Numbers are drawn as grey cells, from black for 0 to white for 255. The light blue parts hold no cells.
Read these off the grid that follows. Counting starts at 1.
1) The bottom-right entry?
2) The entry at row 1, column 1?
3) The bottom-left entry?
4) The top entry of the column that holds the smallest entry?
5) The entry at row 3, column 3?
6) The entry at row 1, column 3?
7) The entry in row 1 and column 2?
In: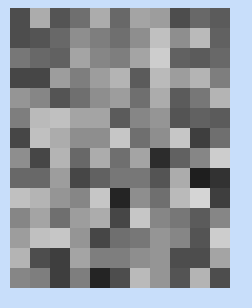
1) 77
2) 77
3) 134
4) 104
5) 97
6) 84
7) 172

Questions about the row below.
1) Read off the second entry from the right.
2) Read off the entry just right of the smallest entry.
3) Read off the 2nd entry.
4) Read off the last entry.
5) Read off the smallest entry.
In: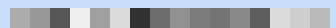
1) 206
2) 109
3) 152
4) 185
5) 49

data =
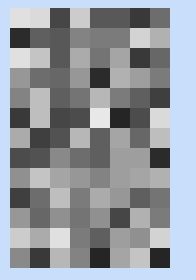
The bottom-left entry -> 137
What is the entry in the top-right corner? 109
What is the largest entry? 232
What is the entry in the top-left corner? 224
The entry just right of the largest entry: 37
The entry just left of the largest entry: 76
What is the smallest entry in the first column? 43
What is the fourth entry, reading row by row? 204
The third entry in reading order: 70
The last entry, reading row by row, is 37
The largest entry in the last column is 218
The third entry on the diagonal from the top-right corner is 165
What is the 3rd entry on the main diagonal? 88
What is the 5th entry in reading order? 88
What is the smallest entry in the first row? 57
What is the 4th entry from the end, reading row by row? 37
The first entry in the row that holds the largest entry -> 57
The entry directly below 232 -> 95

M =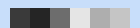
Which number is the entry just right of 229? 174
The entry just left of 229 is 109

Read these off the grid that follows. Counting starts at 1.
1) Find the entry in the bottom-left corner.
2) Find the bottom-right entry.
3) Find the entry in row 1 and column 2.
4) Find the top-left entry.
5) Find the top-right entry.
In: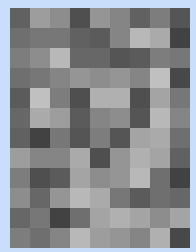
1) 125
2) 72
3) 157
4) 97
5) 85

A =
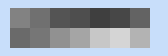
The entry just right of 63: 71
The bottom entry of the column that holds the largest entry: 213
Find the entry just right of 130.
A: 112
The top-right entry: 99

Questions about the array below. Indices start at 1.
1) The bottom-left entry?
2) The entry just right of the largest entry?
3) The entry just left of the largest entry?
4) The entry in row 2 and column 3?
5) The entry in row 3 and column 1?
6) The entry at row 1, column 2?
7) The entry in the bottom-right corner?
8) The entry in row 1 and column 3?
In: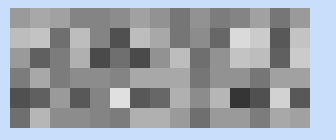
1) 111
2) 88
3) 132
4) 111
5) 154
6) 168
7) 161
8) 161
